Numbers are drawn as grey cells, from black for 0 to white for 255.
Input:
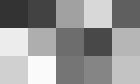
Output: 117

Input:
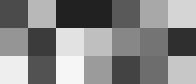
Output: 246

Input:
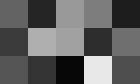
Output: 7

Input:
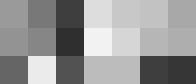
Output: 82

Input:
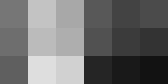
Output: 209

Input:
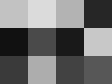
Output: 66

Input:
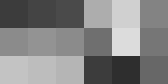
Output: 181

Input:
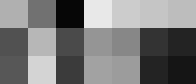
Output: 59

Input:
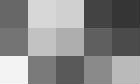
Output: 89

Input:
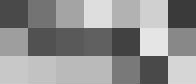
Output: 186
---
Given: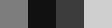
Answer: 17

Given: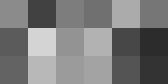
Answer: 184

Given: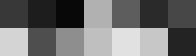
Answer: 78

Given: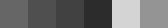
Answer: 79

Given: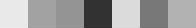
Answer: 162

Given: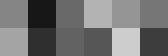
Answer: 47
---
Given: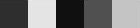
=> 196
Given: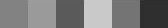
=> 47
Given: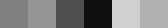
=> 177
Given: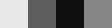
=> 134
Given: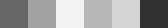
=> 49
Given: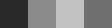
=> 111
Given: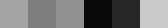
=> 202
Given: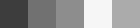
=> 171
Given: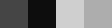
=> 173
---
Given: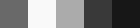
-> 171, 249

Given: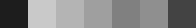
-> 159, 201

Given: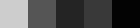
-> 36, 205

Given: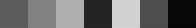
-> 36, 210

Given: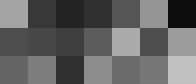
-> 93, 193

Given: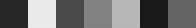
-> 130, 234
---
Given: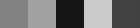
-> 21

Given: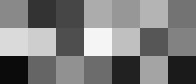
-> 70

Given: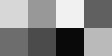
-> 241

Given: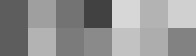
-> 115

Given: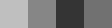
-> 52

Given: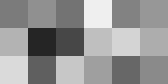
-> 115

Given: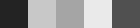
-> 165

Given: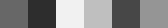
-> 241

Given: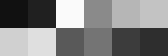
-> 250
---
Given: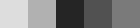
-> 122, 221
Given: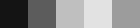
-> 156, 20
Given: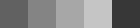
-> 55, 97
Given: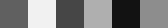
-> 141, 96
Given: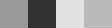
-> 186, 155
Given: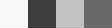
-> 105, 248
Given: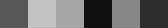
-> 44, 87
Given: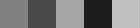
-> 192, 129
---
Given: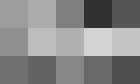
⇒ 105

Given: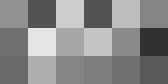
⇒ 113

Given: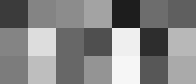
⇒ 87

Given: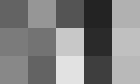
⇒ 62

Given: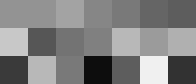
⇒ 240

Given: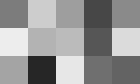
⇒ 111

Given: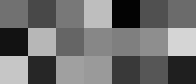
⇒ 86

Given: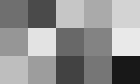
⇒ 118
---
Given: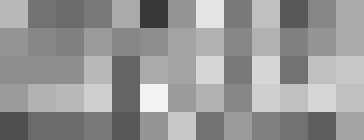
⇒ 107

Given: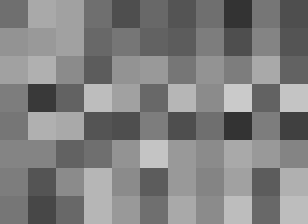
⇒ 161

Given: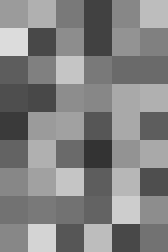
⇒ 121

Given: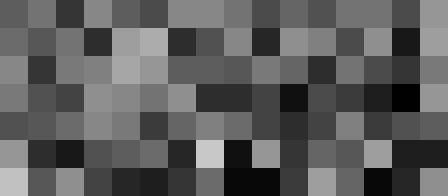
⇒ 53

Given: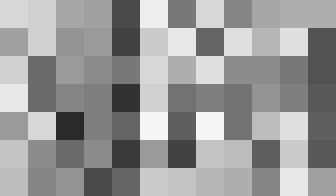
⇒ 166

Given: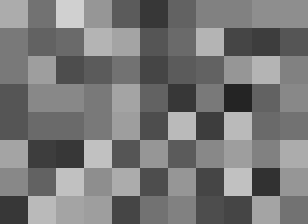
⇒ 208

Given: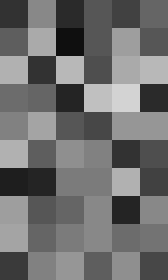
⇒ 42

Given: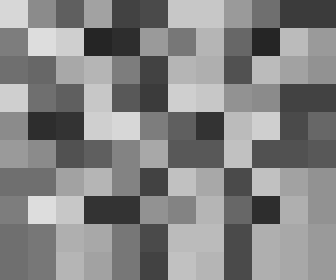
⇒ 95
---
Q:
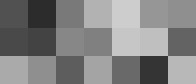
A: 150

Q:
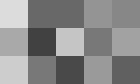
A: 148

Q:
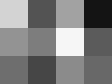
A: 162

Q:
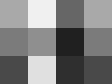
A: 102

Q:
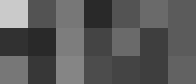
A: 106

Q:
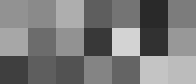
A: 41
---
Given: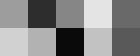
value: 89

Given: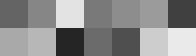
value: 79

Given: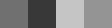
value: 148

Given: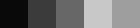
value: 103

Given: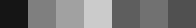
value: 94

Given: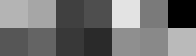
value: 56

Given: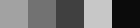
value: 114

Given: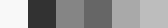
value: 133
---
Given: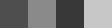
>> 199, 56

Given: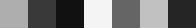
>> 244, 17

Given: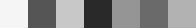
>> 245, 41

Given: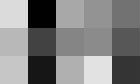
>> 226, 1

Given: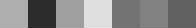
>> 223, 44

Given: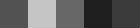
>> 197, 30

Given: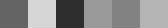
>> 214, 46

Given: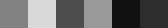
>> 217, 17

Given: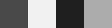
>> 240, 30

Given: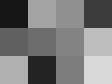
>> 217, 22
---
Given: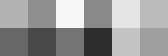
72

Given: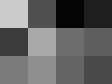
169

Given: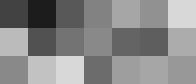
81

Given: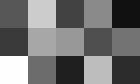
167

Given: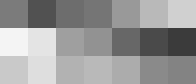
228

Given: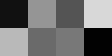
106

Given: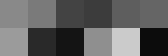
41
